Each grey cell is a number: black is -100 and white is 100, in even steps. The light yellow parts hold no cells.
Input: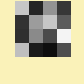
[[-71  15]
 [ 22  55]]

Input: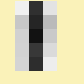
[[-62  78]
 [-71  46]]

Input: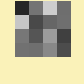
[[ -9  61]
 [-43 -20]]

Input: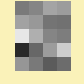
[[ 4 29]
 [19 -9]]

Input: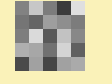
[[ 56  -3]
 [-21  24]]

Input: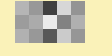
[[ 19 -50]
 [ 34  84]]

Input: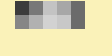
[[-6 53]
 [39 65]]

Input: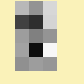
[[ 15  69]
 [-64  66]]
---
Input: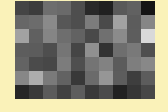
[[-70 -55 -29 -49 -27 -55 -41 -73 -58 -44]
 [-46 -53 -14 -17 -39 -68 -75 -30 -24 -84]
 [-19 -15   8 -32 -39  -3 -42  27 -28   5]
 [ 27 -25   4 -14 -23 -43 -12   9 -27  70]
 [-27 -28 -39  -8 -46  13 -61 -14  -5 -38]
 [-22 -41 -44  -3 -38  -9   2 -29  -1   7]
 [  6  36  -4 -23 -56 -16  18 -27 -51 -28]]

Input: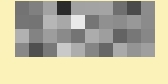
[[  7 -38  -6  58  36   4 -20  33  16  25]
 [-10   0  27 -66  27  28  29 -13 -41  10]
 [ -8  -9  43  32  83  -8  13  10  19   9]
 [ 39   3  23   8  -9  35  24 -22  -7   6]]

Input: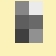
[[-50  14]
 [  6  84]
 [-26 -18]]

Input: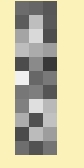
[[-14 -36  -9]
 [-15 -20 -32]
 [-28  49 -30]
 [ 29  70 -39]
 [ 48  34  24]
 [-40   8 -56]
 [ 88 -19  -5]
 [ -7  -1 -34]
 [  0  75  45]
 [ 36 -37  51]
 [-41  47  23]]

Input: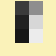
[[-82  85]
 [-54  11]
 [-74  69]]

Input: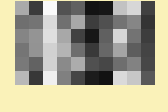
[[ 44 -56  88   0 -46 -78 -86  71  56 -31]
 [ 33 -54  96 -36 -24 -85 -83  52  69 -49]
 [-13  -9  71 -12  32 -52 -37 -10   5 -59]
 [  4  16  75  32 -49 -82 -25  68 -10 -52]
 [ -8  15  64  41 -14 -55 -19  29 -27 -47]
 [ -5 -23  65   8  35 -37 -44 -14   2 -44]]

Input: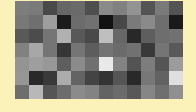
[[-14  44 -33 -15   9   3 -22 -16 -31   5 -13  12]
 [ -2  -4 -43 -20 -17 -39   8   1  15 -34  -4 -35]
 [ -6 -13  24 -79 -15 -11 -85 -44  -4   8 -14 -80]
 [-30 -40  -8  39 -31 -43  50 -19 -69 -26 -14 -11]
 [  1  31  -8 -58  -8 -27  -9 -16 -11 -55  -8 -30]
 [ 16  24  19 -26   9 -12  83   3 -35  -2 -33  22]
 [ 18 -68 -55  35 -22 -47 -59 -33 -68  -7 -23  75]]

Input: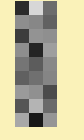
[[ 32 -81  17]
 [-66  69 -15]
 [ 11   6 -24]
 [-53  15  12]
 [ 11 -72  24]
 [ -8 -28   7]
 [-25 -12   4]
 [ 21  13 -41]
 [-33  41 -17]]
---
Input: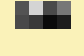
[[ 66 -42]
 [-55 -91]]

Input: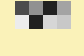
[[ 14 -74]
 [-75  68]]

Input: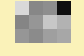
[[ 6 11]
 [18 56]]

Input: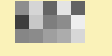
[[ 67 -21]
 [ 56  -1]]

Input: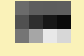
[[-26 -27]
 [-64 -82]]

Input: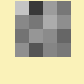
[[-55  22]
 [ -7  35]]
